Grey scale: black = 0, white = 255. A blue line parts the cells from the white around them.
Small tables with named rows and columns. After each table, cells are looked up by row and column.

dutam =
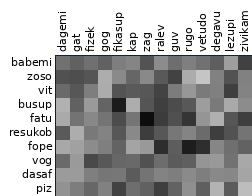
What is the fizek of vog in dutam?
73
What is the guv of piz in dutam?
98
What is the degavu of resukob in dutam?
62
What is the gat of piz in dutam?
125
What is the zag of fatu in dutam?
13
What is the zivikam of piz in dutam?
189
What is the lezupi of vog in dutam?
114
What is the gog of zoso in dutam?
173
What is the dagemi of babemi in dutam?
113
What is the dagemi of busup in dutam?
177

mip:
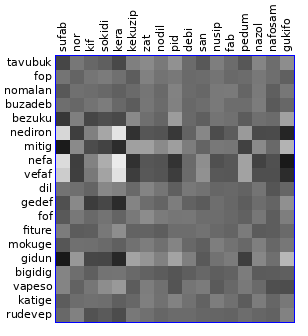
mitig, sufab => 27
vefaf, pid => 61
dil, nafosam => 85
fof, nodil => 123
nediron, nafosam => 75
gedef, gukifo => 144
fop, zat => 129
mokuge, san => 95
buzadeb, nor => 103
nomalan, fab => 122
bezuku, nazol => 111
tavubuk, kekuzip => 127
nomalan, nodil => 105
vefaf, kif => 121
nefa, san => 142
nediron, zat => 86
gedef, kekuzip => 132
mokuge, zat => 125

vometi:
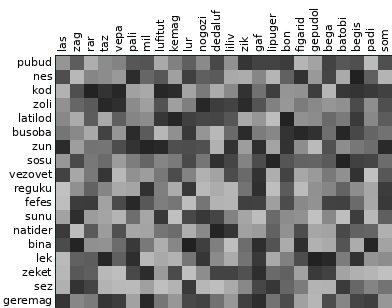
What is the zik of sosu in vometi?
131
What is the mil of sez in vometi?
160
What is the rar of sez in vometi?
68
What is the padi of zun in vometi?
109
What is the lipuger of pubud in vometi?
67
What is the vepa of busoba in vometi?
150
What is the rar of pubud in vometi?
174
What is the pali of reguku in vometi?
165
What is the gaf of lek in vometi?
57
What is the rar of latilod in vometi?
92
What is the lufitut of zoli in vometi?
82
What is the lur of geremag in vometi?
72
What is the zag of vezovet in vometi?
167
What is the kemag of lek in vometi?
178
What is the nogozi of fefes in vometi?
117
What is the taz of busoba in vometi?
66
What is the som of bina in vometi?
163
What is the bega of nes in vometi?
69
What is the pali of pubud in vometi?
87

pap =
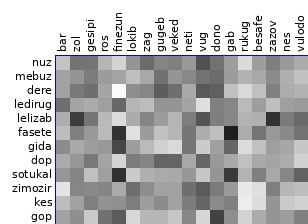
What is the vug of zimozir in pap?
91
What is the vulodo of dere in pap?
178
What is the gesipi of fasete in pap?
153
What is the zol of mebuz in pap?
148
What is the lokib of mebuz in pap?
190
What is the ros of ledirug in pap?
159

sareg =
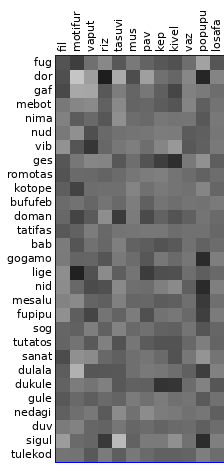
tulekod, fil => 116
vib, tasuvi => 119
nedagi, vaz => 113
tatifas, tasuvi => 116
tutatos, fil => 100
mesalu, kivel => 95
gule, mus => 123
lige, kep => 79

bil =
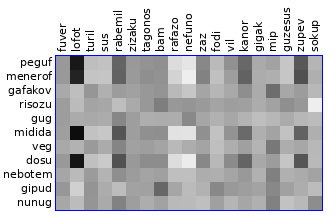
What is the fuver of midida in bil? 159
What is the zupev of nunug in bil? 185
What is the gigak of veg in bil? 180
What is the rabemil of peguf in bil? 100
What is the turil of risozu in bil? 164
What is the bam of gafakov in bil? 148
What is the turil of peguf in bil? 190
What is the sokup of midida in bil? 175
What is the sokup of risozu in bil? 238
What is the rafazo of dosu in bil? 221
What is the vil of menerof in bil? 158
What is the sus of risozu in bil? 167
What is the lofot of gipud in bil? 208
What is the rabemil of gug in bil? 135

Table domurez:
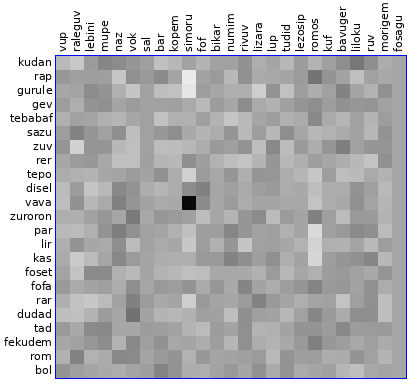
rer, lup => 150
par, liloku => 138
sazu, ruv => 183
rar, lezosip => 174
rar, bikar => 164
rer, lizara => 180
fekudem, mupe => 141
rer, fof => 158
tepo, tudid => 173
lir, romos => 210
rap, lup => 168
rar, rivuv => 155
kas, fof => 153

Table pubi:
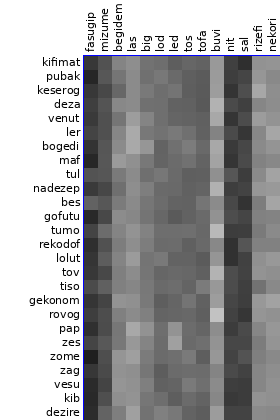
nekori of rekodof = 129
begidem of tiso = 128
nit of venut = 53
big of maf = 120
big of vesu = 127
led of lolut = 99
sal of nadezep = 67
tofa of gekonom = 97
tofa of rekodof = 105
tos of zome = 122
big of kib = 118
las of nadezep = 142
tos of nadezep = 97
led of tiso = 109
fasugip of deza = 63
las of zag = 143
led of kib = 94
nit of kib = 57
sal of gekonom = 62
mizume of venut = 80

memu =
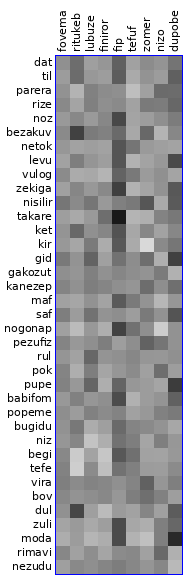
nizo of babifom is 148
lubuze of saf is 114
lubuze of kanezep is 126
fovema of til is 156
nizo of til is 156
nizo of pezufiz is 117
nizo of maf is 182
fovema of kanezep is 132
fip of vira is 144

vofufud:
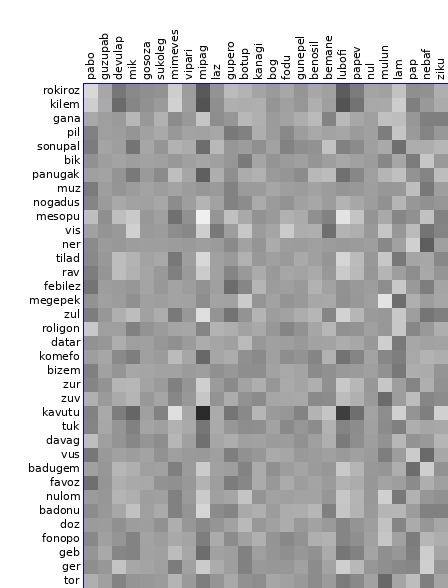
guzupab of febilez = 157
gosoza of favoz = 168
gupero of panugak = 143
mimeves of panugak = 190
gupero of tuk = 151
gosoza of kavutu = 160
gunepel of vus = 153
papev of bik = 161
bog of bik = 148
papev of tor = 137
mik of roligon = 129
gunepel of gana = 173
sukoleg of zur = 155
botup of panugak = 172
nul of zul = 154
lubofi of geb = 118
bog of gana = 155

